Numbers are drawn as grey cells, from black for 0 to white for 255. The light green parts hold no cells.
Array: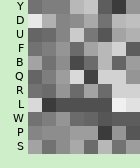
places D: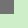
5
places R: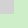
6 7
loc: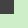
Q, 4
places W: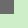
3
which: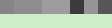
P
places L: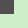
2 3 4 5
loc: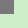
U, 4

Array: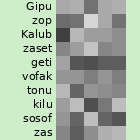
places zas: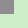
2
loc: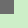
zop, 0
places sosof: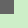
1 3
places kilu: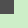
2
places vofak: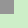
0 1 3
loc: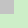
zaset, 2

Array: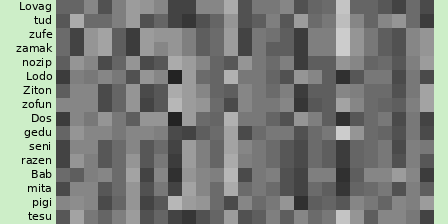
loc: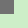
zufe, 15
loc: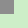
pigi, 1

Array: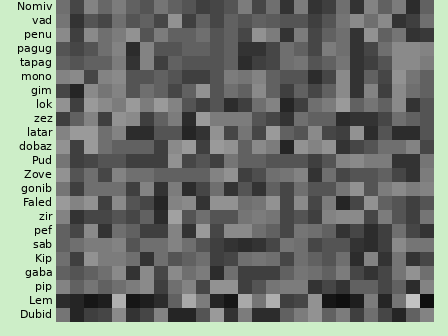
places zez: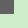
1 7 18 19 25
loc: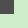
Zove, 14
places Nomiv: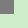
4 13 17 24
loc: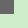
Nomiv, 3
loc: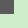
vad, 15
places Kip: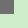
0 5 7 10 13 15 17 20
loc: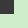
penu, 26

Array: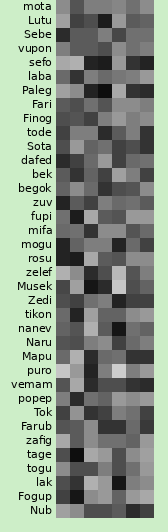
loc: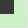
Farub, 6
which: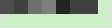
Zedi
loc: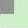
Tok, 1
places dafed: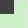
1 4
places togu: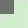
5
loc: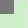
laba, 4
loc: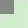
mota, 4

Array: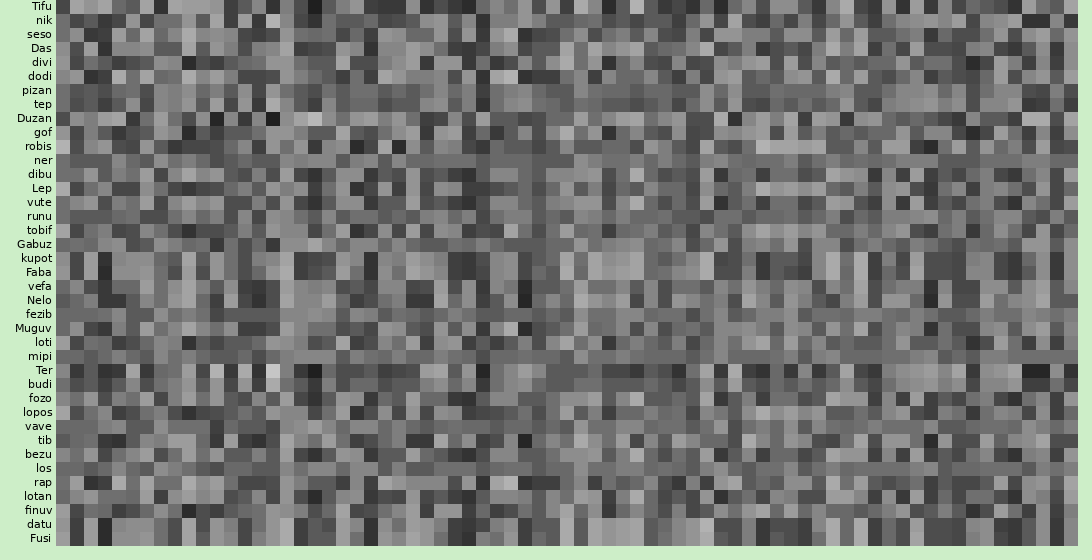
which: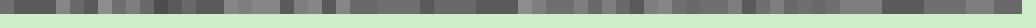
ner
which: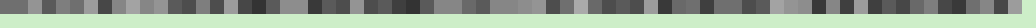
dibu
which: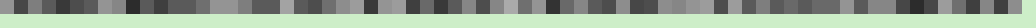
gof
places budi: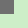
0 7 16 31 37 38 53 59 71
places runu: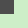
6 7 12 46 56 70
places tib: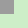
8 9 12 19 40 44 66
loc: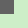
tib, 67

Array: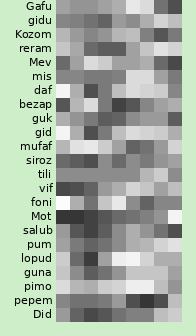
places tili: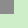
0 1 2 3 4 5 8
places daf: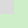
5
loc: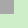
reram, 1
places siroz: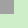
8

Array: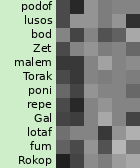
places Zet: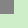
1 4
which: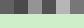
fum
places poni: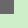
0 5
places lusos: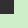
5
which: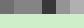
lotaf
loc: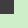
Gal, 1
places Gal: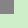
2 4

